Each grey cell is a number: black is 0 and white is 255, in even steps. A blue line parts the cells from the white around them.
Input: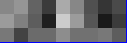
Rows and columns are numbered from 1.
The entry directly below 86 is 113
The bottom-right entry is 93
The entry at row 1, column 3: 99
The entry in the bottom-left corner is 120
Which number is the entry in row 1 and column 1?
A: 135
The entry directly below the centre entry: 141
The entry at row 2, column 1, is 155
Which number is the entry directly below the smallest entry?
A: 120

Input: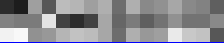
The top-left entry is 44
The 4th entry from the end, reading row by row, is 234
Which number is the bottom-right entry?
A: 87
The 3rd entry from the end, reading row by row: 200
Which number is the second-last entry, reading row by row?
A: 194
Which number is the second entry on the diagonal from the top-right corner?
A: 115
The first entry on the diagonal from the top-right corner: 95
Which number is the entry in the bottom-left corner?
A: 242
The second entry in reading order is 29
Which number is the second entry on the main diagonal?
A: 123
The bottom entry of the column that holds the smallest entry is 248
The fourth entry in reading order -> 87
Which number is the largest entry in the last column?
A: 137
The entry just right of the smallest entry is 159

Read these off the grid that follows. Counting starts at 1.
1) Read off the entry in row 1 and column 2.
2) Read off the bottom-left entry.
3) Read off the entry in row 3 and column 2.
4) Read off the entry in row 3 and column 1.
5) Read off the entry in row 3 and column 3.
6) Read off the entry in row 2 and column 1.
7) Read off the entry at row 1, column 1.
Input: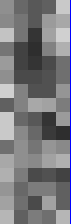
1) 104
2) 182
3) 117
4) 195
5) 52
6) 137
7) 143

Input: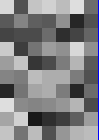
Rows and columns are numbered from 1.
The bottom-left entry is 196
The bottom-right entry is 188
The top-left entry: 216
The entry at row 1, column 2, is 81
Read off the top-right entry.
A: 108
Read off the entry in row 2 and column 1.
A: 89
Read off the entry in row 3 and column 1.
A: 68
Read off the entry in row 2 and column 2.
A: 132
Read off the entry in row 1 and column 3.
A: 196
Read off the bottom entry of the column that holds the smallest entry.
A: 188
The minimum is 24

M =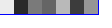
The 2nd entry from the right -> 60
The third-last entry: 185
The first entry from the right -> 150

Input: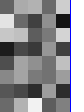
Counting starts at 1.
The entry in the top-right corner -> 206
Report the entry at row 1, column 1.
99
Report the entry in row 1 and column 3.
178
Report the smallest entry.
20
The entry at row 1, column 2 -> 171
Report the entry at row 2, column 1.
227
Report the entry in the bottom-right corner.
128
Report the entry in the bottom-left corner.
106
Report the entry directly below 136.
86
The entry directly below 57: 144

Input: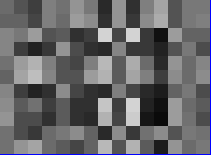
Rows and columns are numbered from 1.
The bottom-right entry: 120
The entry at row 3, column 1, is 133
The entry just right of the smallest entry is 156
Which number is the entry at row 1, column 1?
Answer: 107
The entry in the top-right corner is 120
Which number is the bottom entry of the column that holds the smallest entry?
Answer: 28
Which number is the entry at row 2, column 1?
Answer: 99
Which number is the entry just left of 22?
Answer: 204
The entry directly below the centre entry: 41
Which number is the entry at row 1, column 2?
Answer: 83
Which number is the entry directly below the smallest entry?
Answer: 140
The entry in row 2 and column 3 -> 69
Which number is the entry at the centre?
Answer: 178
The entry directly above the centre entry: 184
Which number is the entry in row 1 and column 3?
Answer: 62
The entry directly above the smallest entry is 16
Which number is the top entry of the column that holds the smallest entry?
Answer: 164
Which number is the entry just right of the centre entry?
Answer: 91
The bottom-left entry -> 113

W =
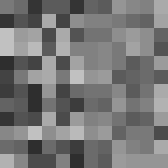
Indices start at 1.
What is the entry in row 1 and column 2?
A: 107
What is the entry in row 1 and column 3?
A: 52
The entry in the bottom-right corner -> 149
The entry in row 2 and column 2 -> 83
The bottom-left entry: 178
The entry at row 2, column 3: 67
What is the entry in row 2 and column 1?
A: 52
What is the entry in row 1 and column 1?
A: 121
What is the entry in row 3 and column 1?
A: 193
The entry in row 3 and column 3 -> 163
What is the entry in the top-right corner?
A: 170

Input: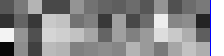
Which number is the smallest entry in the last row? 8
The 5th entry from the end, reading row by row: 154
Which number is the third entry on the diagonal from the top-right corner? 201
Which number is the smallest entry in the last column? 36
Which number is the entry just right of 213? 207
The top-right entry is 121
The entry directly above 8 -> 243
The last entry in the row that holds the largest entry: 94
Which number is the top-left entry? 86
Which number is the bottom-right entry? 174
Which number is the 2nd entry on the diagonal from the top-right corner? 141
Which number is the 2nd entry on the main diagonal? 100
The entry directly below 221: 121
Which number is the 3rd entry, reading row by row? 180
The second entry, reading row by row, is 121
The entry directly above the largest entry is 49
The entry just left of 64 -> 141

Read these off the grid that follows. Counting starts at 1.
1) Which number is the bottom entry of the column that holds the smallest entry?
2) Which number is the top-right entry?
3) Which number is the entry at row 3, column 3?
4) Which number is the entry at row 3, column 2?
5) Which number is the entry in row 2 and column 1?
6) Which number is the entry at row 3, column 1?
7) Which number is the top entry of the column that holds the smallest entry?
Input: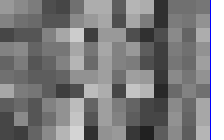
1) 33
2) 118
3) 85
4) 85
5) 130
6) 70
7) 173

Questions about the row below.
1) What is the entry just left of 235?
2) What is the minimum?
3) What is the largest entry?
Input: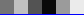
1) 155
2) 9
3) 235

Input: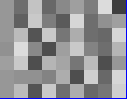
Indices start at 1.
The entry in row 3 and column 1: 151
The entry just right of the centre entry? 201
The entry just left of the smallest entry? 220
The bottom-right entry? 207
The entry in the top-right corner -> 62
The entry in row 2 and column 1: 151
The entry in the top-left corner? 151
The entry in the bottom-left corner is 151
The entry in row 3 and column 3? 84
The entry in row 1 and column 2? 110
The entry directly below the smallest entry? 159
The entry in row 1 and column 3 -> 195
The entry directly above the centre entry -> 118
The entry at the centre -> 159
